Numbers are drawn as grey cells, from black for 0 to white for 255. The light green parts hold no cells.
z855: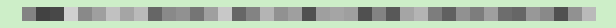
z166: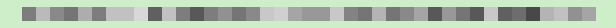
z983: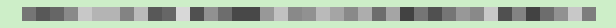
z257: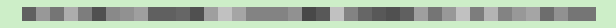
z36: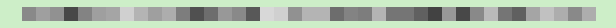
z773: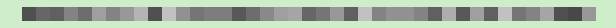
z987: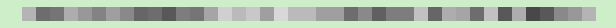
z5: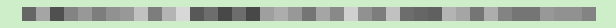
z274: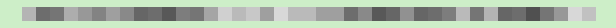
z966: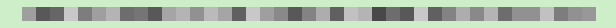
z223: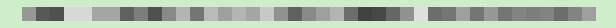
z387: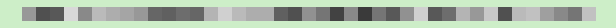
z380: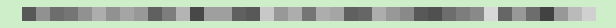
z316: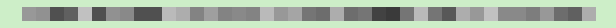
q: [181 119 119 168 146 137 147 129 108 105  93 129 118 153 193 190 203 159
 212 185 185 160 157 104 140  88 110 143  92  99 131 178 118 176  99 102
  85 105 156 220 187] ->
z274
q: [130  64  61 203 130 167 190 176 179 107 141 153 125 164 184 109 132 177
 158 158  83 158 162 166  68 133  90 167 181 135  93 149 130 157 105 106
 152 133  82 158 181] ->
z855
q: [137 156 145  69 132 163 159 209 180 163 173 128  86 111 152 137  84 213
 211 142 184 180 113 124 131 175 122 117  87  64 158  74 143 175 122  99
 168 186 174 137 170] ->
z36
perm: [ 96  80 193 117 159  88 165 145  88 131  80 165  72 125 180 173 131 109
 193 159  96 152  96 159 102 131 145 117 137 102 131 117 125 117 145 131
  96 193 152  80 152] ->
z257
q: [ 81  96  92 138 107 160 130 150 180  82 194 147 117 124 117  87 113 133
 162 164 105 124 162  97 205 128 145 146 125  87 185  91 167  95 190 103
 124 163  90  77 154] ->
z773
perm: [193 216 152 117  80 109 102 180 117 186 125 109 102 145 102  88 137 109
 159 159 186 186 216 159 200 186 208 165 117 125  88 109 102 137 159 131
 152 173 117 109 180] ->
z274

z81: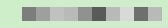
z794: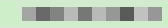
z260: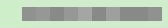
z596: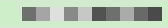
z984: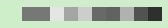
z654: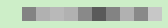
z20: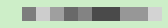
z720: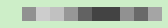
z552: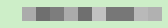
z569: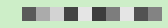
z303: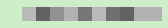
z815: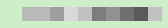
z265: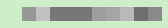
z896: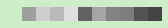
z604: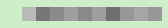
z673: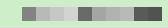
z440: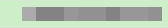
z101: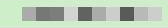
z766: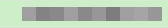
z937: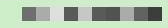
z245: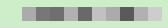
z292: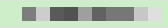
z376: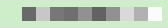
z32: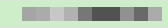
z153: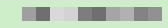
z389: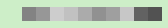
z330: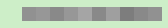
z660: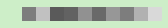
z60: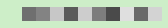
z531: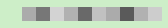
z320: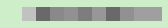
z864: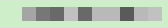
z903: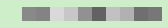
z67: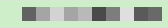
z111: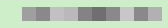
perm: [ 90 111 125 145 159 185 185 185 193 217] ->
z81
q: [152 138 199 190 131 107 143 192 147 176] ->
z111
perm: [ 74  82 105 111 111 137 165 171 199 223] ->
z596

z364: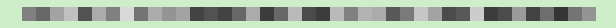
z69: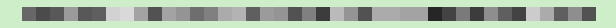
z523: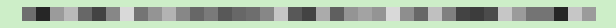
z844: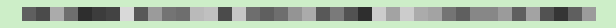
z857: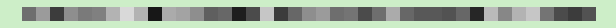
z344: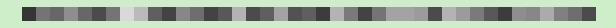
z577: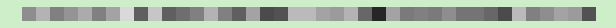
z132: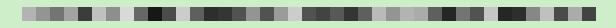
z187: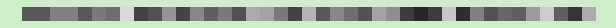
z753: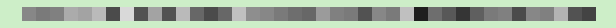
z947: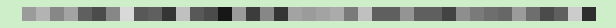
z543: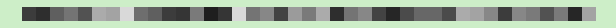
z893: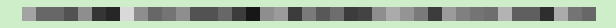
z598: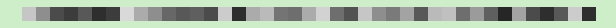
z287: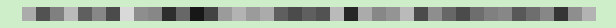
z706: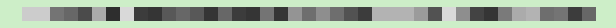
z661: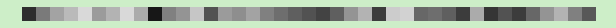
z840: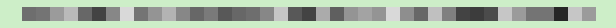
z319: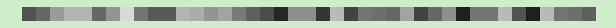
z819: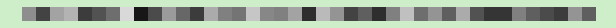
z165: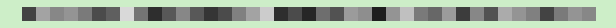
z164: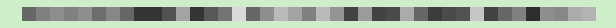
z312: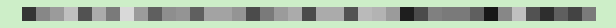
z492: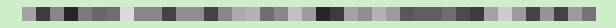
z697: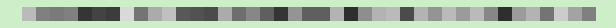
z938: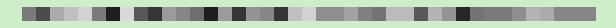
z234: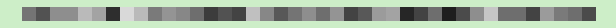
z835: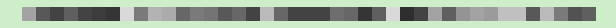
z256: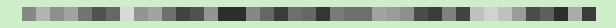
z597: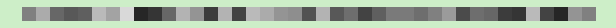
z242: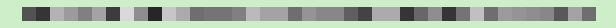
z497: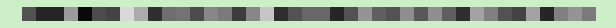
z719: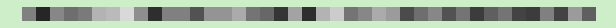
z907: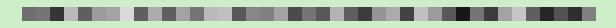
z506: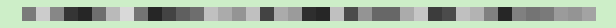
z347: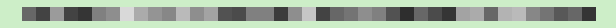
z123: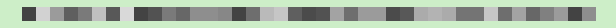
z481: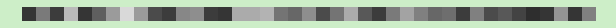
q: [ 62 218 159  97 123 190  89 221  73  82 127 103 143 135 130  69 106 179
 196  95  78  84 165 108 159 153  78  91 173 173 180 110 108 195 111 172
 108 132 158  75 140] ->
z123
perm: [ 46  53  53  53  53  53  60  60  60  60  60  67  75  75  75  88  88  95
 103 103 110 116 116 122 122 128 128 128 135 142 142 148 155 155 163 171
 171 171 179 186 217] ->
z481
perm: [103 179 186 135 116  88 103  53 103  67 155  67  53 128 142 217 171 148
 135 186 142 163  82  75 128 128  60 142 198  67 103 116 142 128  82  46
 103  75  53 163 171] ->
z347
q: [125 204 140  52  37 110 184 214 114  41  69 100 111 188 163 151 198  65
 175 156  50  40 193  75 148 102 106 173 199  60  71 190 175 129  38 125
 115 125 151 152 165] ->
z506

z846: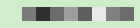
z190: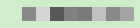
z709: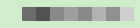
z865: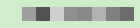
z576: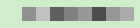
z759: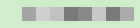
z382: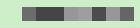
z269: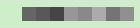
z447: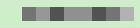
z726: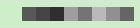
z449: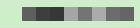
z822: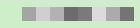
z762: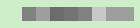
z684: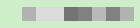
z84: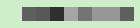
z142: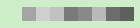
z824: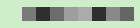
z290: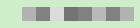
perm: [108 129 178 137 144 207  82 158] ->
z865
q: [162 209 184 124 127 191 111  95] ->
z142

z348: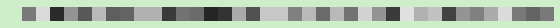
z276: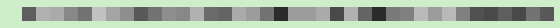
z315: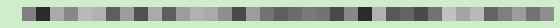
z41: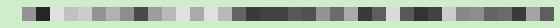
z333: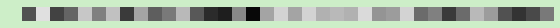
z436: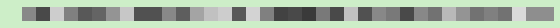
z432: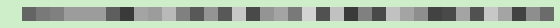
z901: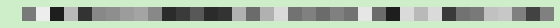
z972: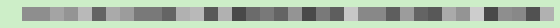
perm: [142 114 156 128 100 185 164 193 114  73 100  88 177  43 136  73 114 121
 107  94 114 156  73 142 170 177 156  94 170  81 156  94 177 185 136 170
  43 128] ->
z315
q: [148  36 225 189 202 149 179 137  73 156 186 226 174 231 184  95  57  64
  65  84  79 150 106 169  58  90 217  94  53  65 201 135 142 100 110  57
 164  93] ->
z41

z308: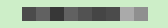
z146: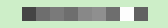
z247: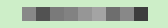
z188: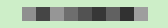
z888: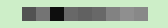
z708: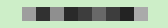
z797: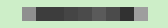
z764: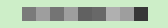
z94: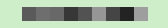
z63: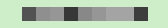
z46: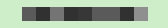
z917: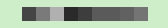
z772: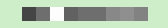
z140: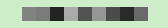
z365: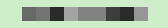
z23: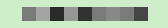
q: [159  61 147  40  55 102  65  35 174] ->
z708
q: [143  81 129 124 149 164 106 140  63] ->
z247
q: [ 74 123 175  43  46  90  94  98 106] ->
z917
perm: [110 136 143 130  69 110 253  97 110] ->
z772
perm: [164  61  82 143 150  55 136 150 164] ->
z63
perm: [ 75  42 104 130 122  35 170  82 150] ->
z140

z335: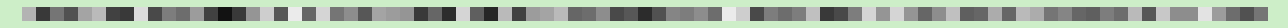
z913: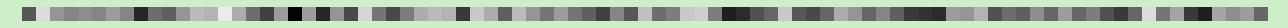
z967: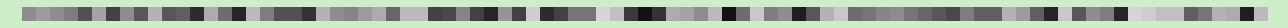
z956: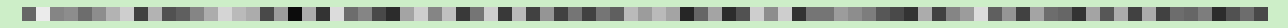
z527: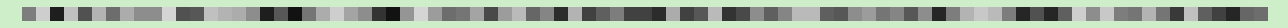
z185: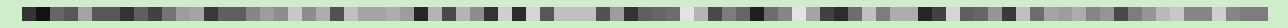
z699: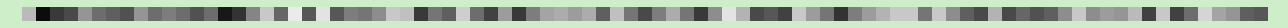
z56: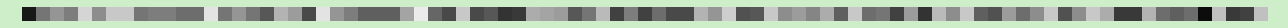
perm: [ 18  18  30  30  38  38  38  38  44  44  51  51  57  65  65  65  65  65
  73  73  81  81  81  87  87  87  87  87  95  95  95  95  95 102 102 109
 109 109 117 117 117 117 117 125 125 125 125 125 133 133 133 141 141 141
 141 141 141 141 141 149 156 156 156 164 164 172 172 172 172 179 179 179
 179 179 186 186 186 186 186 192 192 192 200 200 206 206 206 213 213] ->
z527
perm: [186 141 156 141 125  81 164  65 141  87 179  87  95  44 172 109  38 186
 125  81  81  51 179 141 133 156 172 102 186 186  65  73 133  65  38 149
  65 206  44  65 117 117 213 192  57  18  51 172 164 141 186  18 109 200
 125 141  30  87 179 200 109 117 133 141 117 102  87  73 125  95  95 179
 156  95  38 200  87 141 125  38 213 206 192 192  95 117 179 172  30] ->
z967
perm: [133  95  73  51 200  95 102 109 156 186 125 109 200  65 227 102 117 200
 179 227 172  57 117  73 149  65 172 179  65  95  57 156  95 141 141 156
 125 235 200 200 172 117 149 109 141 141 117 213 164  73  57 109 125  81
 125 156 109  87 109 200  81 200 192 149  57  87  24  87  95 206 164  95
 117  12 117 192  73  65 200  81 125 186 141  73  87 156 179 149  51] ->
z699
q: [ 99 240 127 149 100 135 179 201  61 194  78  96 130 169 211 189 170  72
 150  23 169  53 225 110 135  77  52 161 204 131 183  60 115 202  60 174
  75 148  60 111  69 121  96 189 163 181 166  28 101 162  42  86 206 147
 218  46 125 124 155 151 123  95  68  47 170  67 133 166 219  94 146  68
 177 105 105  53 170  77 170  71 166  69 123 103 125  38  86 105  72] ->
z956

